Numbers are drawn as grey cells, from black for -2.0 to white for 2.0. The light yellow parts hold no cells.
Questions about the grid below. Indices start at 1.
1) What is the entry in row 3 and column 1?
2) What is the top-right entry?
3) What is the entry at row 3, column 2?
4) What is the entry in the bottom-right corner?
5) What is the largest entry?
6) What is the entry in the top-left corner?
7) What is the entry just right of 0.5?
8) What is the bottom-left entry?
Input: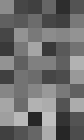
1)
-0.9
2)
-0.7
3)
0.3
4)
-0.8
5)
1.0
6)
0.2
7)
0.9
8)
-1.0

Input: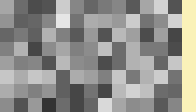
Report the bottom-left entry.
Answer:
0.2
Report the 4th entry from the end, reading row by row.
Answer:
0.2
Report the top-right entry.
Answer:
-0.7
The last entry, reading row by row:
0.1
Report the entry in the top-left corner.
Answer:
0.6
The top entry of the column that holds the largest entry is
1.2
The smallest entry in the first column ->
-0.4
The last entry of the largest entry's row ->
1.3
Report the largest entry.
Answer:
1.6
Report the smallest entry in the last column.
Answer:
-0.9
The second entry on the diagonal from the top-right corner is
0.2
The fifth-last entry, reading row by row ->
0.6
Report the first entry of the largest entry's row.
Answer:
0.3
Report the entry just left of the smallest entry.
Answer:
0.4
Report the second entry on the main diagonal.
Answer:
-0.5
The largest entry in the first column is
1.1
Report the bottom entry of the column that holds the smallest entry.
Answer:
-1.2
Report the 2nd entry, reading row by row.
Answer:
-0.3
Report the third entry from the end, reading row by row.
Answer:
0.3
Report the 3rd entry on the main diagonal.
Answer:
-0.5
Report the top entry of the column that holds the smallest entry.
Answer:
-0.7
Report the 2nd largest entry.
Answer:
1.4
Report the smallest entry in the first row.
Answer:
-0.8
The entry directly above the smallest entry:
0.3
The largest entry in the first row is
1.3

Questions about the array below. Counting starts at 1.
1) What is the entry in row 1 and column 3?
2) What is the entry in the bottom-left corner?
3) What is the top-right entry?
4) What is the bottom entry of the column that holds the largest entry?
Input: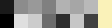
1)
0.4
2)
-2.0
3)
0.9
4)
1.5

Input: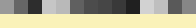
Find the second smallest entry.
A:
-1.3
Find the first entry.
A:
0.4
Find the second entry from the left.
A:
-0.4
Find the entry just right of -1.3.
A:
1.1

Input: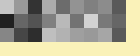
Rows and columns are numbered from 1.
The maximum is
1.3
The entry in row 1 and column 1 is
1.1
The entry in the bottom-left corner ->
0.1
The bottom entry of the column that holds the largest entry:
0.4
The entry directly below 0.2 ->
-0.1
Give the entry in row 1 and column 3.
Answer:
-1.2
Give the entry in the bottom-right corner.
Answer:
-0.6
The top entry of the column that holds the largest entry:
0.0

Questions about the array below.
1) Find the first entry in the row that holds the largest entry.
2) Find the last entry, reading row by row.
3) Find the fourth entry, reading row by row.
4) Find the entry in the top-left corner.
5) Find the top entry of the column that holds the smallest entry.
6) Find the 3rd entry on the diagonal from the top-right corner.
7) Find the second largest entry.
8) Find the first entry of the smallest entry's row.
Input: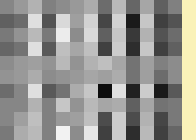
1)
-0.1
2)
-0.4
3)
0.0
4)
0.1
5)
-0.3
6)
0.8
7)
1.7
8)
-0.3

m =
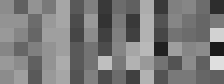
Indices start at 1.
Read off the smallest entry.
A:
-1.6
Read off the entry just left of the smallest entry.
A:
0.2
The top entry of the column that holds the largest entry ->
-1.3
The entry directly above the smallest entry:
1.3
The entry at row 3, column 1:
0.4
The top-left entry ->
0.2
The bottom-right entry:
-0.5
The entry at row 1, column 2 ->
-0.5
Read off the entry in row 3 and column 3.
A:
-0.4
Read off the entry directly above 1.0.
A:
-0.8
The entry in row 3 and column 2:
0.1
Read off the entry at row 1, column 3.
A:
0.3
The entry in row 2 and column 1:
0.3
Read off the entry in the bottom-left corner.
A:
0.2

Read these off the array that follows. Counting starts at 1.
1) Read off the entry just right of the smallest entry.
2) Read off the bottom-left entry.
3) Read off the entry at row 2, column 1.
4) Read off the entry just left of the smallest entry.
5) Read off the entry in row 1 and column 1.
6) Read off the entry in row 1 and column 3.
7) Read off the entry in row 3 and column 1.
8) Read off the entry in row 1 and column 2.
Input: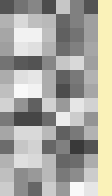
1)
-0.7
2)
1.2
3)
0.8
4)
0.0
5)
-0.7
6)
0.1
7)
0.6
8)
-0.2
